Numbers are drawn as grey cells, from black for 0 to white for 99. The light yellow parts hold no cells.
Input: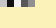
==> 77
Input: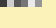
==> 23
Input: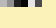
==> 72
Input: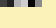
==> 25
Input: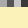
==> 66
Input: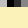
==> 74
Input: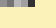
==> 56
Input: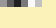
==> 59
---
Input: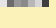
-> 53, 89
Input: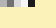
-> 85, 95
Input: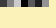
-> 1, 79
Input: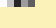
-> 15, 98
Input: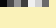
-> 24, 93
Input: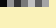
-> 47, 75
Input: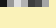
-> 69, 86
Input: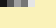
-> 62, 89
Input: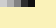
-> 51, 80
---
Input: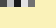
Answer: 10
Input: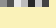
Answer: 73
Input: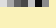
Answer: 28
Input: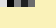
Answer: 52
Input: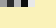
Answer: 72
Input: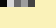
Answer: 41
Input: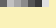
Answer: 54
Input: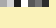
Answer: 99
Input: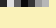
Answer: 4
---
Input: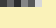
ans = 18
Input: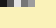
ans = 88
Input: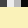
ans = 72
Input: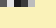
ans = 11
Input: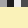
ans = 92
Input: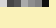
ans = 33
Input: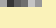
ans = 37
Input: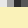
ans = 18
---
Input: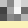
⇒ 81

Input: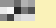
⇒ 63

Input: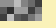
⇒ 24

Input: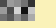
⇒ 19

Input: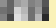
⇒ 33

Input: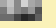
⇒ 59
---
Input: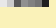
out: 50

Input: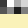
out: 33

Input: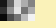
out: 51

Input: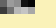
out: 2

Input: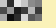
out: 54

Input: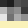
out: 72

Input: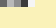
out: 95

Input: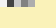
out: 67
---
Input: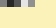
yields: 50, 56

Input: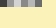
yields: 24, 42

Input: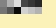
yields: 51, 69

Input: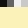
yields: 6, 78

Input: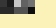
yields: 21, 5

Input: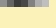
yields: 56, 74
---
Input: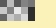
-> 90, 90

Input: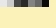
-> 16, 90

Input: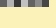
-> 75, 75

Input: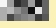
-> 45, 95

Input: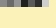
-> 12, 80

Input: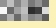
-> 74, 96

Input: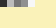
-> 46, 96

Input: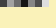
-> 8, 86
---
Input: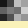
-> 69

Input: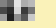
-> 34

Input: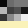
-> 71

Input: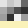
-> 94

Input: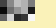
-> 21

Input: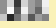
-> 61

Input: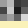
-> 39

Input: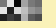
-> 36
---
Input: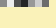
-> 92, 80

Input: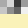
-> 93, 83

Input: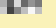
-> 96, 84

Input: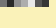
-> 90, 67

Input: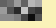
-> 76, 71

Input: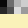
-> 85, 80

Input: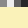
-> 92, 53

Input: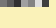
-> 86, 62
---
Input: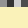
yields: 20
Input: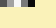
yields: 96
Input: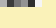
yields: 57
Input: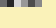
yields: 59
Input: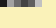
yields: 26
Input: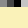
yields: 27
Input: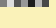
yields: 11
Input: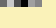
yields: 1
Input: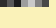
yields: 78
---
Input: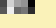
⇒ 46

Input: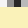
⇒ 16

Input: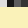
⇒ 36

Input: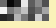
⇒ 80

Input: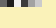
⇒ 63

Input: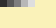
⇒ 71

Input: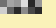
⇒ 28

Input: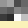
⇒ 97

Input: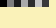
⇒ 77
